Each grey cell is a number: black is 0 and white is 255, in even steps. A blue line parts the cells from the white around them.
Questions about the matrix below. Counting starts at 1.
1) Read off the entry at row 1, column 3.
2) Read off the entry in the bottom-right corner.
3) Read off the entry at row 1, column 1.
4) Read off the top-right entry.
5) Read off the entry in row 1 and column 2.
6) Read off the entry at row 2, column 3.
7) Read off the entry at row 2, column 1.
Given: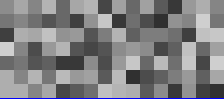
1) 133
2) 48
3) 140
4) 133
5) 167
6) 111
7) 118

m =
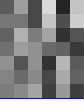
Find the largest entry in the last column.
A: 204
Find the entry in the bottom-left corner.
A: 124
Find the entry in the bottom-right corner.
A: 63
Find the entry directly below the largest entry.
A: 196
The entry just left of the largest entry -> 71
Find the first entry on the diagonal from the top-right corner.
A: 196
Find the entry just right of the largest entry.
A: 36
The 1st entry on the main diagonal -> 91
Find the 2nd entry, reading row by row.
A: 158

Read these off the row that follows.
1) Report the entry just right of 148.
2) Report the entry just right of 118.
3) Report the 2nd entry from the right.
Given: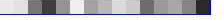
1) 239
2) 62
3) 133

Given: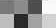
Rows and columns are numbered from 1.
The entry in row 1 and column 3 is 78
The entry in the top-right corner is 249
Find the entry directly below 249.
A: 210

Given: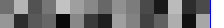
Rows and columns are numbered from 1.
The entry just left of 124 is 144
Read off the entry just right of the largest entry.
159
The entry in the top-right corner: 74
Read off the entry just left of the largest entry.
118
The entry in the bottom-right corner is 167
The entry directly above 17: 45
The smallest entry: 10
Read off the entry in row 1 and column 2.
181
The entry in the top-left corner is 111

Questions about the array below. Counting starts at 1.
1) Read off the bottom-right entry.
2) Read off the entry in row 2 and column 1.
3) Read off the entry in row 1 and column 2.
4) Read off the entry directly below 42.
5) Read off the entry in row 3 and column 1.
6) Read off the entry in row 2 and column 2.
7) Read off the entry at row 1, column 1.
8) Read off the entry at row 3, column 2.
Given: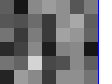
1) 116
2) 86
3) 22
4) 116
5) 116
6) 80
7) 94
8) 58
